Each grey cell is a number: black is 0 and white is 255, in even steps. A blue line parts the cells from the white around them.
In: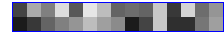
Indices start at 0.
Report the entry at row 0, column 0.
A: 68
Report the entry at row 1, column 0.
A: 27
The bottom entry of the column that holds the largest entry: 189
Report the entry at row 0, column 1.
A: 170
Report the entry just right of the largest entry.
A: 189
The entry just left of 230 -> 88

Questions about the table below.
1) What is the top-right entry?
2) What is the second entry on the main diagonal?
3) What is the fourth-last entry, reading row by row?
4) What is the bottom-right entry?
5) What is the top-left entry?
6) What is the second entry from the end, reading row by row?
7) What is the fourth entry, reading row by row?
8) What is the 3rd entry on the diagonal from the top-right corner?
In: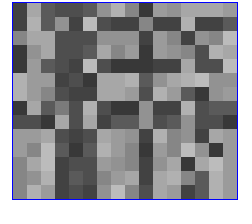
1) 155
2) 177
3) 66
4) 155
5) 66
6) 177
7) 78
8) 146

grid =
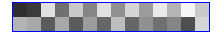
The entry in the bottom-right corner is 213
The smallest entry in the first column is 47
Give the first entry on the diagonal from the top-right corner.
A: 202
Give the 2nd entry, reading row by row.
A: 58

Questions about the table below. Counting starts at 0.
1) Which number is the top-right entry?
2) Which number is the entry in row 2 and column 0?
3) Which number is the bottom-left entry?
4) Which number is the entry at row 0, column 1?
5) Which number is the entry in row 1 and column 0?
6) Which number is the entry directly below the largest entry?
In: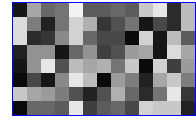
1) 188
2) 219
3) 10
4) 166
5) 219
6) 210

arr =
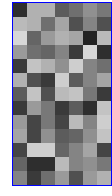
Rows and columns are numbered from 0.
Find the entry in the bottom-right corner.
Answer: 177
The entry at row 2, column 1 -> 101
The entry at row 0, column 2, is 177
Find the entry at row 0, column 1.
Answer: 177
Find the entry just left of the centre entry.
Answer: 80
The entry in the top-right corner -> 120
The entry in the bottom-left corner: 132
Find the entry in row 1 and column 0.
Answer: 186
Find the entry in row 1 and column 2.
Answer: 111
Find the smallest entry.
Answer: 35
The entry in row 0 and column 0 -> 46
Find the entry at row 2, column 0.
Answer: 215
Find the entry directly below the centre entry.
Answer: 58
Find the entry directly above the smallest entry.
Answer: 132
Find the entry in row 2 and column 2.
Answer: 154
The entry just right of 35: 186
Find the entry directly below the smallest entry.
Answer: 215
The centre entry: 186

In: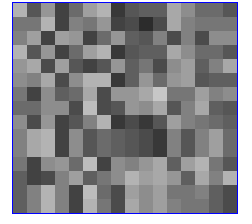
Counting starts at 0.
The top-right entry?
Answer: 86
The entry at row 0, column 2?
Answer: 150
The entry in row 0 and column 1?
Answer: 86
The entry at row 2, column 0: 129
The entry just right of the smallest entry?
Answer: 75
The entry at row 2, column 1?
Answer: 159
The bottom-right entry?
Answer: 75
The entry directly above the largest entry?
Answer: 107
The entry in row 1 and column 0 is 118
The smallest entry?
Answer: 44
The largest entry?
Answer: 199
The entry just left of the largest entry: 168
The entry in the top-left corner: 179
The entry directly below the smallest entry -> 86
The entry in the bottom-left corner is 95
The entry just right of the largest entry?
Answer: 118
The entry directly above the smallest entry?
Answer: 95

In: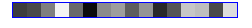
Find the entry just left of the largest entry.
127
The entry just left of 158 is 139
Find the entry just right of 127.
243

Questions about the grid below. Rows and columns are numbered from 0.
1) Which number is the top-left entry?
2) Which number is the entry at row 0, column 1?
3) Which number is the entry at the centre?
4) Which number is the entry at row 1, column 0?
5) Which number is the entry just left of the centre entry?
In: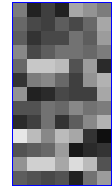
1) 124
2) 33
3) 72
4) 104
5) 42
